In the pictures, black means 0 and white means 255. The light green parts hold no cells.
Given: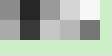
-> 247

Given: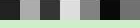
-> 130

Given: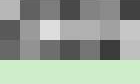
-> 131

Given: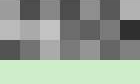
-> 142

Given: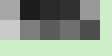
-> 153

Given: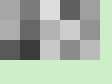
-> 159
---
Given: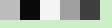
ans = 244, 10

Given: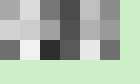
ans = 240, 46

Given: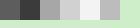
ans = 243, 59

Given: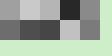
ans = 201, 40

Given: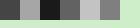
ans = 195, 26

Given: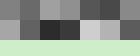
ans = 206, 44

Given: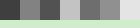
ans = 228, 63

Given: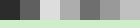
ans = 221, 44

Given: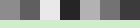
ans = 233, 37

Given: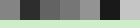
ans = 197, 25
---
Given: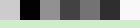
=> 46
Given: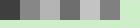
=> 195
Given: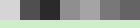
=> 120
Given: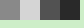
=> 82
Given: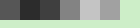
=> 196
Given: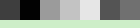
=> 84
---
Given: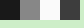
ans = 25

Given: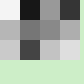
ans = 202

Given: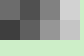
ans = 62

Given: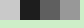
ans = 201

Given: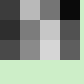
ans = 73

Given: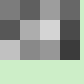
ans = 193
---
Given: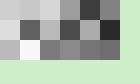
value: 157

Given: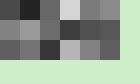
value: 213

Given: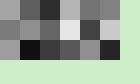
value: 180

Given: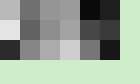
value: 155

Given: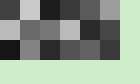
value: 57

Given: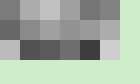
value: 160

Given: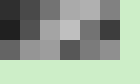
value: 170

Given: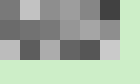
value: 157
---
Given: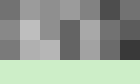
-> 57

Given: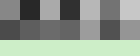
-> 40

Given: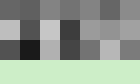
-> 26

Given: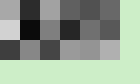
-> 11

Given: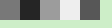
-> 37

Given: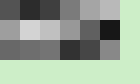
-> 23

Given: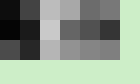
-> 5

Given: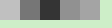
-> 52
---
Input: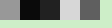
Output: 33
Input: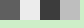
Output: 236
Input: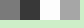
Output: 56
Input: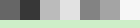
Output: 131
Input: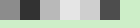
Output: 229
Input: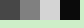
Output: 128
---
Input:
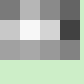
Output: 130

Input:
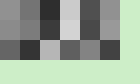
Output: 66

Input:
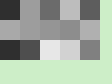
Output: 128

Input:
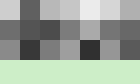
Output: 90

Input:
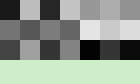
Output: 11

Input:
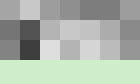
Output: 150

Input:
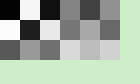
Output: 209
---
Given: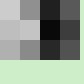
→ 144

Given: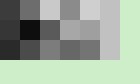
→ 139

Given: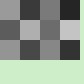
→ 58

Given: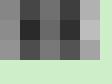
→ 112

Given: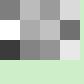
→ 187

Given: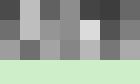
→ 68

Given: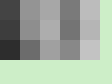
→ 167

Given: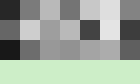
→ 200
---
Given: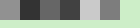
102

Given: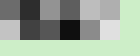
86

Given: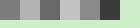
104

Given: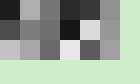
105

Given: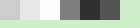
254

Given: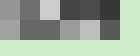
103
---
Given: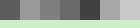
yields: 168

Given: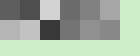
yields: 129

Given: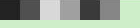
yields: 58

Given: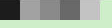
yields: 104

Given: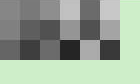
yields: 107

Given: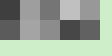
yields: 192

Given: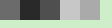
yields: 199
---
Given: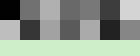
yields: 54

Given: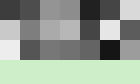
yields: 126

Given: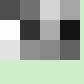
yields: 50

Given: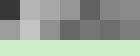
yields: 195

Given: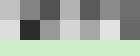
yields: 44

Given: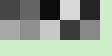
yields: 143

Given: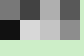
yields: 216
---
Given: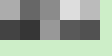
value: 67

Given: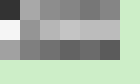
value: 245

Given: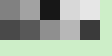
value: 73

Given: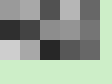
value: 47

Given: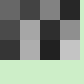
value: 74

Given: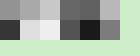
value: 54

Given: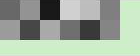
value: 155

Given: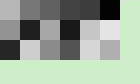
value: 147

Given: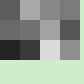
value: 106

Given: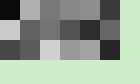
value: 202
